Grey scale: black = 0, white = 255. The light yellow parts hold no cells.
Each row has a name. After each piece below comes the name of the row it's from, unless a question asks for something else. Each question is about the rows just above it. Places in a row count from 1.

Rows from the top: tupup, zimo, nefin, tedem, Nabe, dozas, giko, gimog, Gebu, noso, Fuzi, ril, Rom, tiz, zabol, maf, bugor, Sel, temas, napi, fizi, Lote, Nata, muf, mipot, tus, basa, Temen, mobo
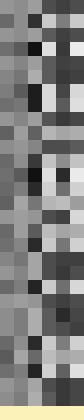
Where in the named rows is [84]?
Gebu, 4
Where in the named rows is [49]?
zimo, 3

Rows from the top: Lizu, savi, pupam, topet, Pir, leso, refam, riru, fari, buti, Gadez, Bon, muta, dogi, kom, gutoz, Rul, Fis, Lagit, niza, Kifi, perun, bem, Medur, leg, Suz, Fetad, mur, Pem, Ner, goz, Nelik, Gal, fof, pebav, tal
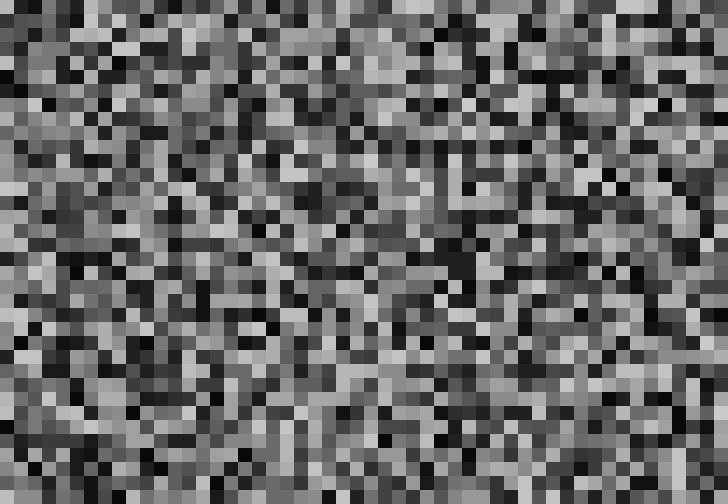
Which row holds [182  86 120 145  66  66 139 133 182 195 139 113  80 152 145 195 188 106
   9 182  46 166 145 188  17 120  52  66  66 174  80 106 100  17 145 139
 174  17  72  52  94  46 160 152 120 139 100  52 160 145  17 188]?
Rul
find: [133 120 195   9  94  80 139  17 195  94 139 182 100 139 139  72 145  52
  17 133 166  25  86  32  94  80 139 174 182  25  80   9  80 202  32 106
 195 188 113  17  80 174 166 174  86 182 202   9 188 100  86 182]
riru
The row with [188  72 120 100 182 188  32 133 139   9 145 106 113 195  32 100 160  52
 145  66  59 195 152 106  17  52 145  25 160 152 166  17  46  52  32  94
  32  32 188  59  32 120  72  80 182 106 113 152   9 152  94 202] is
Ner
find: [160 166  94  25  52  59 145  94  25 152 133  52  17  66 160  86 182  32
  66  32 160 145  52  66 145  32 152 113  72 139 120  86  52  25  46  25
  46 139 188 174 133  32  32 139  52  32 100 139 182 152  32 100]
gutoz
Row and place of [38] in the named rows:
Suz, 5
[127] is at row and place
dogi, 18

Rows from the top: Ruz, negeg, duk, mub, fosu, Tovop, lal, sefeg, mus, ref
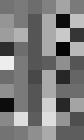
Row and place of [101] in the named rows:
Tovop, 6
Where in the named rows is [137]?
mus, 1
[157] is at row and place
duk, 1

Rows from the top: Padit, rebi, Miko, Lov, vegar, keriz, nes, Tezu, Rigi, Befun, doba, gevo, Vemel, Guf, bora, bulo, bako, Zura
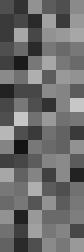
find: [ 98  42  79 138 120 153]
Zura
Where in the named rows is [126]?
bulo, 6
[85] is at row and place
bora, 3

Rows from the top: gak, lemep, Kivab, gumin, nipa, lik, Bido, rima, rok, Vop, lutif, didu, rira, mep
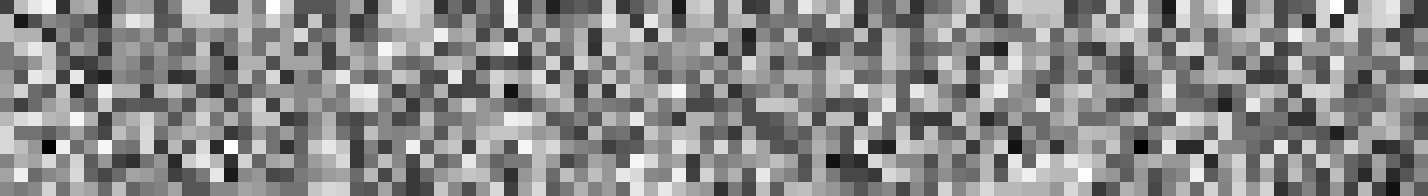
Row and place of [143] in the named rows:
rira, 68
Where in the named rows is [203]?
didu, 14
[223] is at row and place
lik, 39
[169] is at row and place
Vop, 85

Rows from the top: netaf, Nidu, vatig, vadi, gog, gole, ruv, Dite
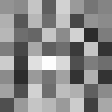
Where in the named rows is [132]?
netaf, 8
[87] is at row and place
Nidu, 2
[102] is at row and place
vatig, 3
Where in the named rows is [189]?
ruv, 5

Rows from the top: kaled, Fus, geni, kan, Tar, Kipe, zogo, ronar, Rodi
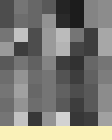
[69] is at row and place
kan, 6
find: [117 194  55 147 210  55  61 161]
Rodi
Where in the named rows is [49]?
Tar, 6
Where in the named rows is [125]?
Kipe, 8
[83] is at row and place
Kipe, 5

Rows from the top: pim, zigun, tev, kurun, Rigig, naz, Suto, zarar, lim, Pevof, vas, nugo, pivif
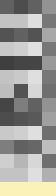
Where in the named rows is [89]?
lim, 3
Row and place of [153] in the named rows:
Rigig, 4

